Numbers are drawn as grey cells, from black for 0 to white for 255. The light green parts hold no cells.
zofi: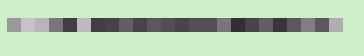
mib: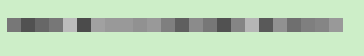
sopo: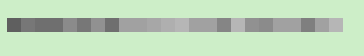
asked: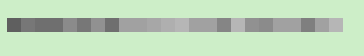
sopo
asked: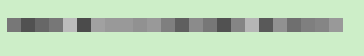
mib
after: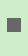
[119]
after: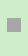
[175]
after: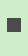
[161]

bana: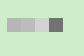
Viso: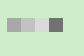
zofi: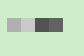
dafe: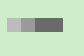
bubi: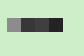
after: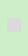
[114]
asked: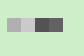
zofi
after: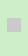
[83]
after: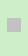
[218]
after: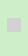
[114]

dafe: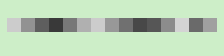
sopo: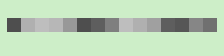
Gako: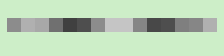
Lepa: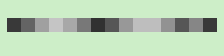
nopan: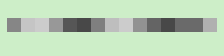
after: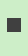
[78]
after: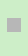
[152]

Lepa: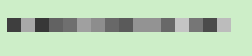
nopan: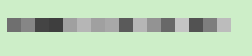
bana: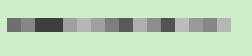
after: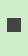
[62]
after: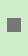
[75]
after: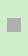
[141]

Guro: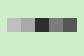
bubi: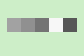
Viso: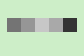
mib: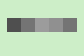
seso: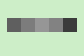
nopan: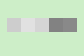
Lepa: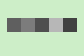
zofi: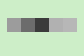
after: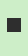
[124]
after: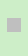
[169]
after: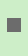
[59]
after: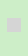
[130]
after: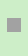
[144]

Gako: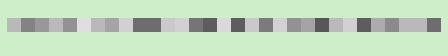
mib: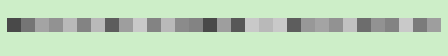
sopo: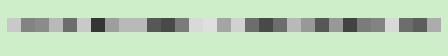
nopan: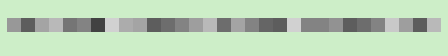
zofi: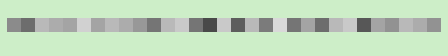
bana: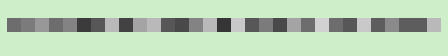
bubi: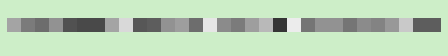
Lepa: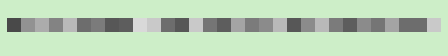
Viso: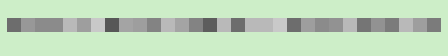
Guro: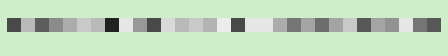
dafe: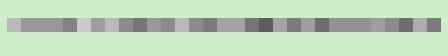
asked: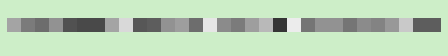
bubi
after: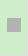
[236]
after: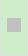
[109]
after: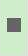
[93]
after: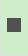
[73]

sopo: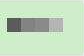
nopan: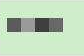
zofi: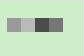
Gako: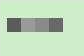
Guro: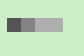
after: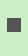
[131]
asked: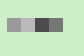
zofi

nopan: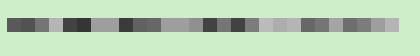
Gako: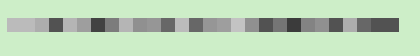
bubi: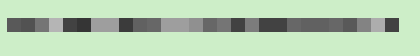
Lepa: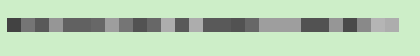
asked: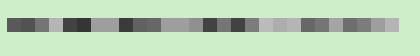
nopan
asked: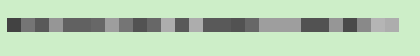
Lepa
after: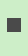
[137]
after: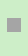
[110]
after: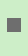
[124]

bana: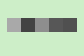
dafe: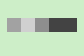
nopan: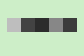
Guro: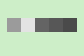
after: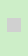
[142]
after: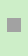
[208]
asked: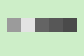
Guro
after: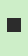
[135]
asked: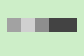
dafe
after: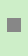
[59]

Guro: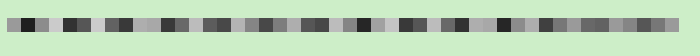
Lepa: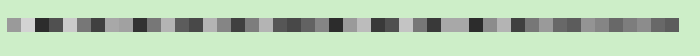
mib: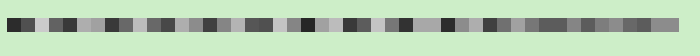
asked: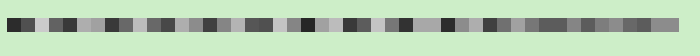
mib
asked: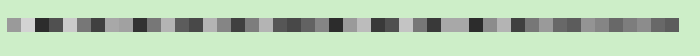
Lepa
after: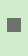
[161]
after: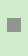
[133]

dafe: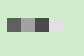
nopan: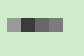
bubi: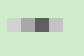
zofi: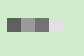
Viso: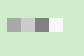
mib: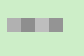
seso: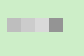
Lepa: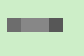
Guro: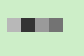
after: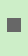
[123]
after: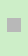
[52]
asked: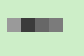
nopan
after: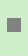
[247]
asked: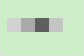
bubi
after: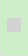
[169]
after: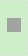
[74]

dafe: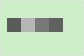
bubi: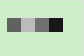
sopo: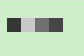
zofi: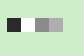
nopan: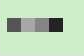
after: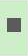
[181]
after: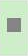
[35]
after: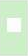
[139]
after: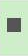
[167]
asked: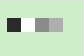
zofi

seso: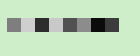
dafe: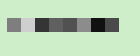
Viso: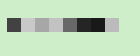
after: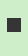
[96]
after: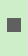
[81]
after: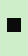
[60]
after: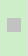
[104]
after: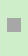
[194]

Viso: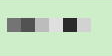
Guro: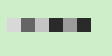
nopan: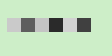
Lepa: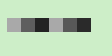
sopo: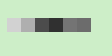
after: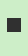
[116]
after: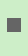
[196]
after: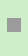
[42]
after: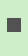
[188]
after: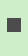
[48]
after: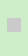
[94]

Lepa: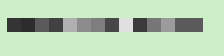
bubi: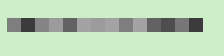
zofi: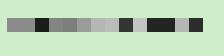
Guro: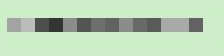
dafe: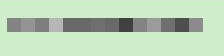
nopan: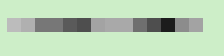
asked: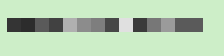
Lepa
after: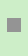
[126]
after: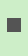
[111]

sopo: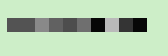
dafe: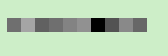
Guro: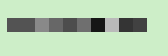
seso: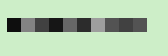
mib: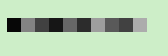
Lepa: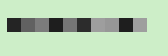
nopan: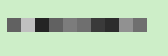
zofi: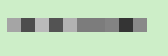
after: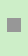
[30]
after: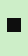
[131]
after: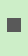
[65]
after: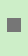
[44]

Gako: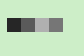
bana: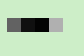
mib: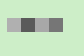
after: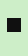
[3]
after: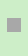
[118]
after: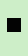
[176]
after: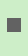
[16]

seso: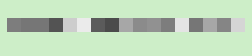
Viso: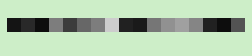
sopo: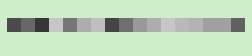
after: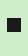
[118]
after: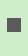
[75]
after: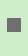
[153]
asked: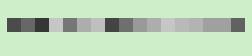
sopo

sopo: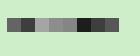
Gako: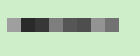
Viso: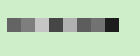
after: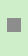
[133]
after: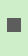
[114]
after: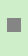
[29]
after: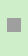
[42]

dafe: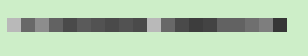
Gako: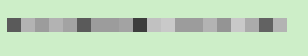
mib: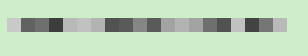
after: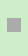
[98]
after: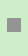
[201]

